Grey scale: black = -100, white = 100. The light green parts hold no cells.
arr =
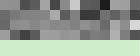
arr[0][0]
14
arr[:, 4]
[29, 4, 13, 24]
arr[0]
[14, 13, -38, -29, 29, -44, 8, 58, -28, -30, -78, 26, 25, -19]
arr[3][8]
-12
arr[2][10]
-17
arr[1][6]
-29
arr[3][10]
-6
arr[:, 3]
[-29, 3, 6, -29]
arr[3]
[23, -24, -48, -29, 24, 23, 17, 19, -12, -1, -6, 38, -1, -35]
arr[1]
[-15, -5, 2, 3, 4, 33, -29, 0, -55, -54, -11, -24, -4, -47]
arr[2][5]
7
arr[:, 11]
[26, -24, 31, 38]
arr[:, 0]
[14, -15, -18, 23]
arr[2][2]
12

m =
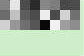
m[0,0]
3
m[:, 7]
[-40, -12, 10]
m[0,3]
-66
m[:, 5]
[-1, -41, 89]
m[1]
[-15, 51, -26, -40, 86, -41, 65, -12]
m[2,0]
63

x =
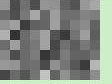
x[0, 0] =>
18
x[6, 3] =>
-13
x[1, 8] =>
3
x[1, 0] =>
-16
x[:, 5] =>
[14, 24, 25, -35, -45, -38, 13, -23]
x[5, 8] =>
-23
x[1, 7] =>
-13
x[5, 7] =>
-22
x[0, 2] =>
-12
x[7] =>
[-45, -17, -33, -10, 52, -23, 14, -13, -21, 10]
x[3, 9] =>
-27
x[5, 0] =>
7
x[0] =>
[18, -40, -12, -39, 16, 14, -23, -34, 19, 30]
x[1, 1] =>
-38
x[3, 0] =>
37
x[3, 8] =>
24
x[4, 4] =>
27
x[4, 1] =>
24
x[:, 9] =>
[30, -1, -23, -27, -21, -10, 43, 10]
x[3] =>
[37, -60, -16, 2, 27, -35, -54, -9, 24, -27]

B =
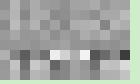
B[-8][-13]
14
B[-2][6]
5
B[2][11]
42
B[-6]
[9, 47, 22, 40, 13, 27, 6, 36, 38, 41, 4, 42, 36]
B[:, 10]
[19, 32, 4, 38, 16, -16, 52, 38]
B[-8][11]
29
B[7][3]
43
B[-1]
[21, 44, 2, 43, 37, 2, 6, 27, 21, 5, 38, 39, 52]
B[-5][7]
18
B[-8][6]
13
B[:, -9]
[22, 33, 13, 28, 21, -11, 44, 37]
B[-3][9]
-33
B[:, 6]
[13, 12, 6, 22, 27, 64, 5, 6]
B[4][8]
17
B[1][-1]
46
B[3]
[21, 31, 18, 19, 28, 12, 22, 18, 35, 27, 38, 21, 15]
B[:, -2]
[29, 32, 42, 21, 13, 8, 50, 39]
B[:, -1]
[28, 46, 36, 15, 20, -53, 71, 52]
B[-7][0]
24
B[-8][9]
34
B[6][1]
53
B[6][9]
-11
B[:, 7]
[28, 23, 36, 18, 16, 37, 28, 27]

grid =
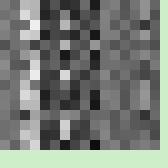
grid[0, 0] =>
-3
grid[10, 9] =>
-82
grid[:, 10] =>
[-8, 1, 0, -2, -18, -12, -13, 4, -10, 0, -9, -17, -1, 4, -9]
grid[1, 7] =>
-72
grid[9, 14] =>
18
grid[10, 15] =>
-21
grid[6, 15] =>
-5
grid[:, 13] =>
[-9, -15, -32, -7, -29, -9, -20, -32, -15, -8, -6, -31, -30, -23, -9]
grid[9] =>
[-3, -11, 70, 51, -76, -46, -39, -72, -25, -74, 0, -4, -33, -8, 18, -30]
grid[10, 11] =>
-2
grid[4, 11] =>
-34
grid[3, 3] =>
58
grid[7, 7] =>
-36
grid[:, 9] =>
[-79, -49, -32, -82, 17, -80, -68, -26, -34, -74, -82, -18, -10, -25, -90]
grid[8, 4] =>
-53
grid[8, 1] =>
-9
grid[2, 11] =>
-29
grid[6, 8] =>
-22
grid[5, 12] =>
-31
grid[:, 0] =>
[-3, -11, 5, -1, -36, -4, 9, 0, -23, -3, -2, -7, -13, -13, 6]
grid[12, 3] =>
40
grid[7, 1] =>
-13
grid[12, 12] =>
-17
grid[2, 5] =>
-45
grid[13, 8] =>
-49
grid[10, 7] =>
-58
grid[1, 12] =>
-31
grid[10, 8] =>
-15
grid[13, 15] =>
-42
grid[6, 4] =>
-33

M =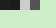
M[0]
-76
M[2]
60
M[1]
-78

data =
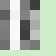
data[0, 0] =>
7
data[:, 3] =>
[-52, 45, 33, 52, -6]
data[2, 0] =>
-1
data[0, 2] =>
-4
